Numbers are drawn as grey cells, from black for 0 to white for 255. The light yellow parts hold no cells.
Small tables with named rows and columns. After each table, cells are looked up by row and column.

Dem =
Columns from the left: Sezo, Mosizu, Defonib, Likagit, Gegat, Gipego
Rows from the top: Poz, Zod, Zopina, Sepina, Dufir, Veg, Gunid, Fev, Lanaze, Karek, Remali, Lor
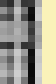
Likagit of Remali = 163
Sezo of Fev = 174
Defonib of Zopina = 172
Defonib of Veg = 168
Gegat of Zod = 17
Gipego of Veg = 159
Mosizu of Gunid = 48
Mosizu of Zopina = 68
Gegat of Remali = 10
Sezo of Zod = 146
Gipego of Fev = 204
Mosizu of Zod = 99
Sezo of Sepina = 166
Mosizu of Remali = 151
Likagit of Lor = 119
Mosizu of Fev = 140
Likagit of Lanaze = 118
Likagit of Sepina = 149

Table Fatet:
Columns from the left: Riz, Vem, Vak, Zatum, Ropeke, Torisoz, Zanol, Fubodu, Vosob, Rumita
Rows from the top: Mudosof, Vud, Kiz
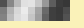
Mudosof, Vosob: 60
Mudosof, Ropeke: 227
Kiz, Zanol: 98
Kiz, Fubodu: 63
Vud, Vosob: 57
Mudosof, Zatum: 224
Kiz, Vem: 188
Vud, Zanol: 106
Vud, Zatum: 235
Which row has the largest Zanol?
Mudosof

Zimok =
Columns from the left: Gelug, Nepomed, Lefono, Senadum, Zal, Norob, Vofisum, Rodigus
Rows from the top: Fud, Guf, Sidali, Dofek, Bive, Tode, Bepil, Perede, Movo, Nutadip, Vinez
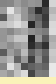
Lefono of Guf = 178
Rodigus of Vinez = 234
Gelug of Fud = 132
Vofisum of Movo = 85
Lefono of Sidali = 203
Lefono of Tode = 198
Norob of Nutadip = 111
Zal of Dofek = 37
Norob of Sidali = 98

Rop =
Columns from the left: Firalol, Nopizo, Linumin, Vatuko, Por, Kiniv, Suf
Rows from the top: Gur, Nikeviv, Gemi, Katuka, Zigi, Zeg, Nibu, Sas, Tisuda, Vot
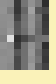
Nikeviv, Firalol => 147
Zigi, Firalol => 138
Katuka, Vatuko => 117
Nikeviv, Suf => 73
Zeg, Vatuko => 70
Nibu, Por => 146
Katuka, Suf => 59
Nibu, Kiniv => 120
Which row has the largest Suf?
Zeg

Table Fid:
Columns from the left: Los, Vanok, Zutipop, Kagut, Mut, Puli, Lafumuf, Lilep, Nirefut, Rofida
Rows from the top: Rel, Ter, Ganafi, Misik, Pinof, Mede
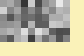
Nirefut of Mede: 82
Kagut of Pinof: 221
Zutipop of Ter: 163
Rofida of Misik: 174
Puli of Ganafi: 91
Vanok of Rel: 169
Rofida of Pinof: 79
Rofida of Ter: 175
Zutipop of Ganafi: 134
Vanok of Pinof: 182
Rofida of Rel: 187
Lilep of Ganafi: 173
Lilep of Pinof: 97
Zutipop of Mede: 173
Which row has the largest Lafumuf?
Pinof

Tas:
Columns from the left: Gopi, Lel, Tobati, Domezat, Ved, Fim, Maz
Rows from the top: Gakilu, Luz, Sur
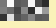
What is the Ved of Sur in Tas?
133
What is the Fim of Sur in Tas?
90
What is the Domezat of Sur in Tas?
99
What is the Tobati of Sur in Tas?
81
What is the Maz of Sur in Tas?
94
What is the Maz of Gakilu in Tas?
44
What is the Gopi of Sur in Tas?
51
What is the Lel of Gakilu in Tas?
250
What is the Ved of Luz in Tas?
45
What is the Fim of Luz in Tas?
239

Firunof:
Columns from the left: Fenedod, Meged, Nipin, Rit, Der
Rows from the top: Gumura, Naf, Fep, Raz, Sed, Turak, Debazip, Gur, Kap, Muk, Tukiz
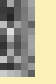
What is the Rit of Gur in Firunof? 128
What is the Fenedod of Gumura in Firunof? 65
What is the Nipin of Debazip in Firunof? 77
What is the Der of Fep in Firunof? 149
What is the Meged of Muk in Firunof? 49
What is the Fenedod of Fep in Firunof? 64
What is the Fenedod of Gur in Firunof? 68
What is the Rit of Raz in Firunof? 131
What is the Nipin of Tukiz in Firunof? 175
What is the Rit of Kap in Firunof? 133
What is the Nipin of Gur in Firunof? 90
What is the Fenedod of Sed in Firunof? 109
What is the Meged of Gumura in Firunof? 167
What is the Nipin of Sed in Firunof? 111
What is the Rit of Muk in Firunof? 123
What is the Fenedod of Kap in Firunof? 196
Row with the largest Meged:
Sed

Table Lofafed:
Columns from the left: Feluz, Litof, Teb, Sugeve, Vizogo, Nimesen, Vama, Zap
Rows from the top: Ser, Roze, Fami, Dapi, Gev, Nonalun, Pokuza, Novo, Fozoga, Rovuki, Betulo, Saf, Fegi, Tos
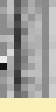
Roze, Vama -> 139
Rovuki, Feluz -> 18
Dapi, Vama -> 140
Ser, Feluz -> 138
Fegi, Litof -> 170
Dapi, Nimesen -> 190
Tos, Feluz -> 139

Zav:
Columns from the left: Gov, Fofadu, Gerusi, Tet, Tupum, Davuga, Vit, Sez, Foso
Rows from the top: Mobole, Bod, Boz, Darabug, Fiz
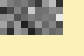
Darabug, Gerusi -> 153
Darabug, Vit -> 105
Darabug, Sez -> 133
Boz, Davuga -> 112
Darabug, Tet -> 32
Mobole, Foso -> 49
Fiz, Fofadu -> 42
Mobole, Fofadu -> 125

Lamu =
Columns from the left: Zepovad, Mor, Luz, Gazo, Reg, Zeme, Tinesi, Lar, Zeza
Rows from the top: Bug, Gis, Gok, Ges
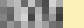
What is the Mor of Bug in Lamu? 171
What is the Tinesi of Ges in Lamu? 157
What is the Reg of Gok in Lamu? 69
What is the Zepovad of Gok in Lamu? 131
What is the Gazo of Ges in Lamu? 181
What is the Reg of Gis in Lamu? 94
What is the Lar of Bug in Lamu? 211
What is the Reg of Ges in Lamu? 129
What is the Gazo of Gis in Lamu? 199
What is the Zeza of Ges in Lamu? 104
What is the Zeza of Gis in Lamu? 75
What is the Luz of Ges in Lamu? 127
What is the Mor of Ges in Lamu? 151
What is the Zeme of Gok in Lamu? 190
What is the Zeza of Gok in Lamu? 59
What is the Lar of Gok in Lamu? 154
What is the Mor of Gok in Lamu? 98

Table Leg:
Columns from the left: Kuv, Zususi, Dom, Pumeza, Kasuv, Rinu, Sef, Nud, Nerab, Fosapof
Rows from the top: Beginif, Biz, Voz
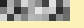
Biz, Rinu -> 228
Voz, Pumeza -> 134
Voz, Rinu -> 177
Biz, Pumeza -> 103
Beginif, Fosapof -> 181
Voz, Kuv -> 211
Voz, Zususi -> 63
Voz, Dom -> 177
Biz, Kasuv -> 171
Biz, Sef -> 194
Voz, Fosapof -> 109
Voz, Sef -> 165
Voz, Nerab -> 136
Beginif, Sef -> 65
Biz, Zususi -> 185
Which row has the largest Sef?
Biz

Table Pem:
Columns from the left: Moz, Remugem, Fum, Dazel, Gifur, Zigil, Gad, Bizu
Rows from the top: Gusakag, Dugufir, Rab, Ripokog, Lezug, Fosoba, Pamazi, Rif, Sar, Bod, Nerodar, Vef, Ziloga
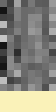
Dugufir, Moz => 20
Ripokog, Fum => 112
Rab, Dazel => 106
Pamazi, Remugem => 112
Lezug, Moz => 88
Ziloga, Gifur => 149
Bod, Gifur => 93
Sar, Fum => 78
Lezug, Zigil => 143
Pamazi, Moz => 20
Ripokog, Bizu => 134
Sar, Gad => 118
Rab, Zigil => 138
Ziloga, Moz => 131
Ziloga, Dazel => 106
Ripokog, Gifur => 141
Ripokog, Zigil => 129
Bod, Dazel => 109

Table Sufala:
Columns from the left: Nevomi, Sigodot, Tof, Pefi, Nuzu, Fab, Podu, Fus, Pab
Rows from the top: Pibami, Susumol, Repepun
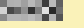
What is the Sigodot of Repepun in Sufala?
181
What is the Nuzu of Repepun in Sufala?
187
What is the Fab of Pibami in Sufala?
160
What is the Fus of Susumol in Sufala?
41
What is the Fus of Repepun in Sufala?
180
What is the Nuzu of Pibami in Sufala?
185
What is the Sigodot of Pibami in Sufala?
176
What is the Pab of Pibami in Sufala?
96
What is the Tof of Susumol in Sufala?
100
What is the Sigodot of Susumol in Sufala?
73
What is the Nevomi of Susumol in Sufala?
210
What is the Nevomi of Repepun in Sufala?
138
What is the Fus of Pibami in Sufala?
186
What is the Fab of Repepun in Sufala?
172
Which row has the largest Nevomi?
Susumol

